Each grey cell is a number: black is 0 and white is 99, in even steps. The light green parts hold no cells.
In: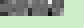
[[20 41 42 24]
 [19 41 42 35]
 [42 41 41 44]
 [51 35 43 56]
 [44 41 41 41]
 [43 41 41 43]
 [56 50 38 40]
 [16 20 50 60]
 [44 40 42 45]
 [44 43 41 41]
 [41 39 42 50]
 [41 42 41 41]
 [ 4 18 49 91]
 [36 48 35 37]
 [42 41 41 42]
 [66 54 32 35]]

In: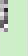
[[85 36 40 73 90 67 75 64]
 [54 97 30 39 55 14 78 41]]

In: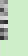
[[19 53 29 80 28 81 62 28 68 64]
 [48 68 48 89 18 84 54 67 76 52]]

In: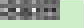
[[60 34 63 40 60]
 [61 31 75 41 62]
 [36 55 24 47 35]
 [43 50 21 43 42]
 [64 41 89 43 65]
 [47 31 36 42 46]
 [37 35 25 43 36]
 [45 27 40 43 45]
 [62 50 92 45 63]
 [42 42 24 44 41]
 [48 51 46 44 48]
 [34 51 19 47 34]
 [42 63 39 48 42]
 [34 48 15 46 33]
 [43 50 51 45 43]]

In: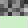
[[37 28 37 61]
 [57 30 57 55]
 [19 57 19 26]
 [59 41 58 42]
 [55 31 55 55]
 [27 54 26 28]
 [50 77 50 18]]

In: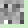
[[63 60 64 51 78 72]
 [99 64 48 50 20 60]
 [34 59 58 71 79 59]
 [72 68 61 49 46 67]
 [70 64 71 57 36 60]
 [28 44 40 83 59 69]]
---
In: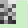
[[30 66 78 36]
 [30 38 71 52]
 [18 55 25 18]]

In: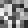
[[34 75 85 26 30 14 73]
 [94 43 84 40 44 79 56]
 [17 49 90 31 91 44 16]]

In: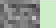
[[35 63 40 29 38 38 37 30 24 44]
 [43 46 59 42 42 51 35 48 45 40]
 [44 54 37 38 45 51 49 39 48 54]]

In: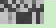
[[69 23 29 72 25 73 28 75 28 74 30]
 [77 75 60 73 24 26 24 23 75 25 66]
 [75 74 64 76 24 23 25 25 77 23 66]]

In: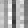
[[77 62 92 26 80 71 46]
 [81 60 97 34 78 71 46]
 [81 62 97 21 77 70 46]]

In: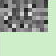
[[35 15 60 57 37 55 49 83 15 42 46 25]
 [58 42 79 30 39 79 27 88 47 48 40 37]
 [47 14 39 49 47 36 47 50 40 34 42 16]
 [42 52 67 23 54 60 51 46 72 62 35 55]]

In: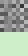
[[35 58 42 31 62 21 75]
 [35 35 65 45 60 47 51]
 [35 48 54 37 45 41 70]
 [29 53 53 39 56 42 67]]
